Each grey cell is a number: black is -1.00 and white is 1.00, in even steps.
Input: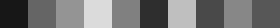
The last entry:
-0.32
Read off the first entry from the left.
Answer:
-0.82
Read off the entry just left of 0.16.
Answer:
-0.21

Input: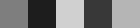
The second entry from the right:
-0.56
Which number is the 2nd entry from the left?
-0.77
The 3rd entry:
0.63

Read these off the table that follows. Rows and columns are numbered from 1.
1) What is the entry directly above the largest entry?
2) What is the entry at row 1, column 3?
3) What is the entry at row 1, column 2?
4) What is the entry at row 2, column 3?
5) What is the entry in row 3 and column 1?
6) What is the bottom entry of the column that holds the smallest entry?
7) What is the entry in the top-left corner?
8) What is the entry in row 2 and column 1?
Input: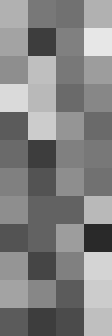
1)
0.39
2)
-0.11
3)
-0.06
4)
0.00
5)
0.11
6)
0.50
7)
0.39
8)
0.28

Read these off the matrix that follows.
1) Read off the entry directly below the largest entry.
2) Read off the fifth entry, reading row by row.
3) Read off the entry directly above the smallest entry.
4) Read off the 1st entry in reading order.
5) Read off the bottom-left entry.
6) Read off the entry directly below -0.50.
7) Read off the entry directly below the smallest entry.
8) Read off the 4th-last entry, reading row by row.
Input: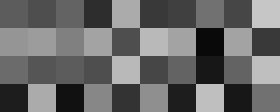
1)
-0.55
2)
0.34
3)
-0.11
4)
-0.28
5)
-0.77
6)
0.28
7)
-0.82
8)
-0.77

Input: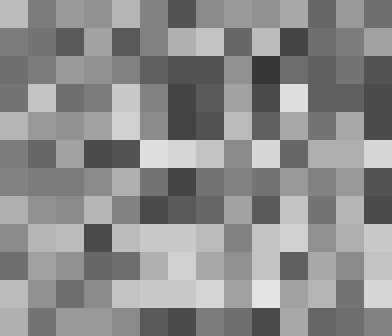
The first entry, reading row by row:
0.47
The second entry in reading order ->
-0.03
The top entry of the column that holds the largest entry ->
0.14
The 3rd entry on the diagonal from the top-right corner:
-0.25
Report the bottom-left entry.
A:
0.37
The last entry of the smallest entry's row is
-0.35
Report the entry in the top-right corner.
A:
-0.14
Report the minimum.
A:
-0.58
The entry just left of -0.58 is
0.14
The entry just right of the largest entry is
0.26
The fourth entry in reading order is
0.14
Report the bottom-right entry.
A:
0.02
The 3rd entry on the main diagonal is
0.20
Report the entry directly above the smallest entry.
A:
0.47
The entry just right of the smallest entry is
-0.14
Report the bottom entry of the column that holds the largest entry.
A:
-0.41
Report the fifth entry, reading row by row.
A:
0.42
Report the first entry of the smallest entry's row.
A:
-0.14
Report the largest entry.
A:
0.79
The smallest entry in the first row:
-0.35
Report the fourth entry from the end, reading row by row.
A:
0.32

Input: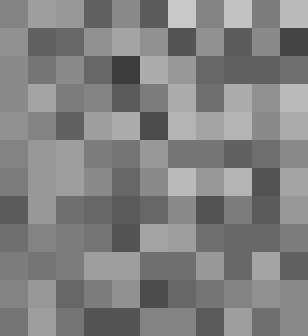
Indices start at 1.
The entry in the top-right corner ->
0.47
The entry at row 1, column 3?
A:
0.19
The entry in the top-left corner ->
0.03
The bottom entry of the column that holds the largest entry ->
0.03
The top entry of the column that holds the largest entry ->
0.58
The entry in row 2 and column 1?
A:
0.14
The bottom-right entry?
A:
0.08
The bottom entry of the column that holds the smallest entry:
-0.35
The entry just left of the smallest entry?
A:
-0.19
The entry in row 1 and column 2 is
0.24
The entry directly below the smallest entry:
-0.29
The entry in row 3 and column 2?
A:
-0.08
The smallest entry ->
-0.53
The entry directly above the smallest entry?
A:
0.29
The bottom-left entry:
-0.08
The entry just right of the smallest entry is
0.35
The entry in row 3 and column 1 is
0.08
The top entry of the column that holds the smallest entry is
0.08
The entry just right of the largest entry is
0.03
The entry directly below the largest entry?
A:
-0.35

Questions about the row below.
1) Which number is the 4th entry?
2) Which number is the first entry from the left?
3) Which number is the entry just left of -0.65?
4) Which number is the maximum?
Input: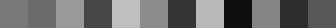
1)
-0.44
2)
-0.06
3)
0.04
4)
0.50

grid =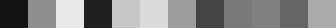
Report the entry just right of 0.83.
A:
-0.75
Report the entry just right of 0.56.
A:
0.72

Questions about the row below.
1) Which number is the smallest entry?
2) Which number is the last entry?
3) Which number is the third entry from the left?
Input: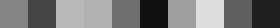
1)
-0.87
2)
-0.76
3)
0.45

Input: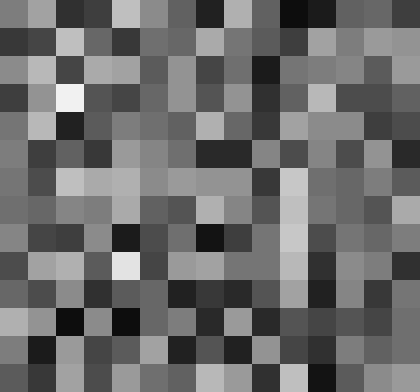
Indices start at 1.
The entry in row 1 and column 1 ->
-0.02
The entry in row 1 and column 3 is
-0.62
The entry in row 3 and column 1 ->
0.09
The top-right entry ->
-0.51
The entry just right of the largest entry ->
-0.34
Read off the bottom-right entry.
0.21
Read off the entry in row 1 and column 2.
0.27
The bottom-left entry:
-0.29
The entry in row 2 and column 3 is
0.50
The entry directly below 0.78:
-0.29
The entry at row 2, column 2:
-0.46
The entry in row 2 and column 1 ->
-0.56

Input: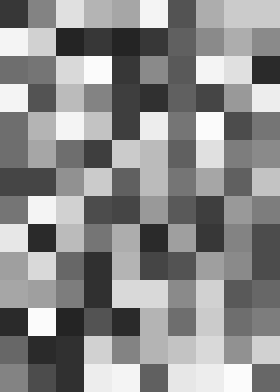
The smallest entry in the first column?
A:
-0.67
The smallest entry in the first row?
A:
-0.57
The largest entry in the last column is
0.86
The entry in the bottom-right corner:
-0.19
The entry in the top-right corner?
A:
0.59
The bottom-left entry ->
0.03
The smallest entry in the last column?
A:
-0.67
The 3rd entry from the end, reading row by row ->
0.86
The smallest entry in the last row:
-0.62
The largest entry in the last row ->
0.97
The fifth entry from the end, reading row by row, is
-0.25
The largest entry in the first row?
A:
0.91
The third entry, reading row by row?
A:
0.76
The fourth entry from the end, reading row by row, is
0.81
